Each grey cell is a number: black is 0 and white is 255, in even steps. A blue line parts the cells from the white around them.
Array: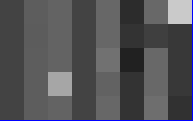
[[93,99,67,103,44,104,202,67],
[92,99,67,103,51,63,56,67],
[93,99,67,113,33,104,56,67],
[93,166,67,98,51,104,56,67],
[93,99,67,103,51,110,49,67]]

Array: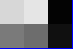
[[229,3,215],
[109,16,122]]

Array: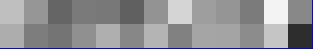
[[150,101,122,120,96,147,213,158,149,123,243,136,191],
[125,116,144,175,135,180,129,165,164,140,197,45,173]]

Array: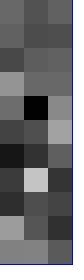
[[82,97,104],
[76,78,97],
[93,97,72],
[104,104,148],
[2,137,109],
[79,162,67],
[50,95,22],
[196,52,59],
[78,68,46],
[85,48,156],
[130,90,129]]

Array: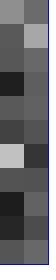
[[107,143],
[167,89],
[104,87],
[94,31],
[97,89],
[83,66],
[53,193],
[82,83],
[98,29],
[76,38],
[104,85]]

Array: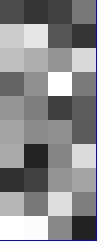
[[53,65,120,76],
[230,86,54,205],
[174,147,217,192],
[144,254,121,101],
[126,63,92,149],
[139,144,90,164],
[35,133,219,171],
[64,147,163,48],
[120,223,127,182],
[251,136,33,254]]

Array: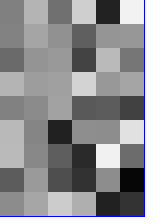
[[180,112,207,34,242,128],
[165,145,95,149,151,130],
[148,153,67,186,118,106],
[157,160,211,152,165,180],
[139,162,89,92,65,129],
[133,33,142,141,225,185],
[136,94,42,241,108,186],
[154,78,50,141,6,92],
[166,204,175,33,51,140]]

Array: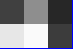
[[142,39,64],
[250,60,231]]
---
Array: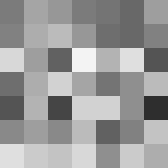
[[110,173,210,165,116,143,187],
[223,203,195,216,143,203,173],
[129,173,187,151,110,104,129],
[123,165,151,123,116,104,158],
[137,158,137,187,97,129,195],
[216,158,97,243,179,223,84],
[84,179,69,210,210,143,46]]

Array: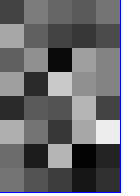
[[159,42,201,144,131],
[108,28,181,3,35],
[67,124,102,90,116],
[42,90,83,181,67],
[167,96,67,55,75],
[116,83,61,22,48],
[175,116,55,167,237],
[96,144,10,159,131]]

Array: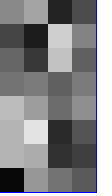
[[69,28,207,131],
[102,56,194,96],
[8,151,115,90],
[188,157,108,143],
[115,123,96,123],
[180,172,49,63],
[180,227,42,84],
[137,164,35,76]]

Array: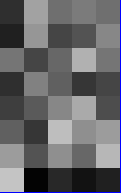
[[96,54,190,143,156],
[156,83,143,103,183],
[62,90,135,170,77],
[47,162,111,123,111],
[117,69,103,177,117],
[47,129,96,54,69],
[32,150,69,83,135],
[196,3,40,18,32]]

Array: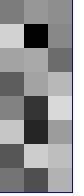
[[130,51,217],
[86,204,190],
[93,163,184],
[116,79,177],
[198,37,156],
[123,150,142],
[210,2,136],
[163,169,108]]

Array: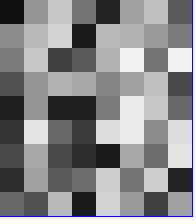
[[140,184,213,25,184,176,154,124],
[17,148,200,117,37,161,192,89],
[103,81,184,25,213,154,65,161],
[81,148,176,169,132,161,192,73],
[52,228,103,59,220,235,140,220],
[45,161,89,110,206,117,206,37],
[73,169,73,45,25,169,110,228],
[124,200,65,89,176,243,117,243],
[31,148,31,31,124,235,200,103]]

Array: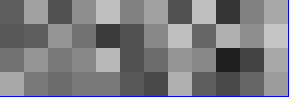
[[88,94,149,114,59,80,135,190,102,176,142,197],
[114,149,121,135,184,80,108,149,135,31,67,168],
[168,121,108,121,121,88,73,176,94,73,102,155],
[94,161,80,142,190,129,161,80,190,53,129,168]]

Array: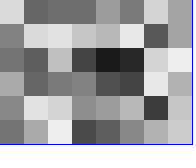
[[117,170,238,75,95,136,177,204],
[129,218,226,198,184,232,88,163],
[136,226,211,142,156,184,61,198],
[117,95,191,69,26,40,211,238],
[170,102,123,129,81,69,232,177],
[218,102,110,110,156,123,211,163]]

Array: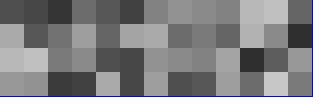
[[184,192,122,138,79,71,146,138,130,164,47,93,152],
[170,87,114,158,101,164,170,108,122,101,178,138,47],
[152,146,59,65,170,71,158,79,87,158,108,199,122],
[79,71,53,108,87,65,130,146,138,130,184,192,101]]
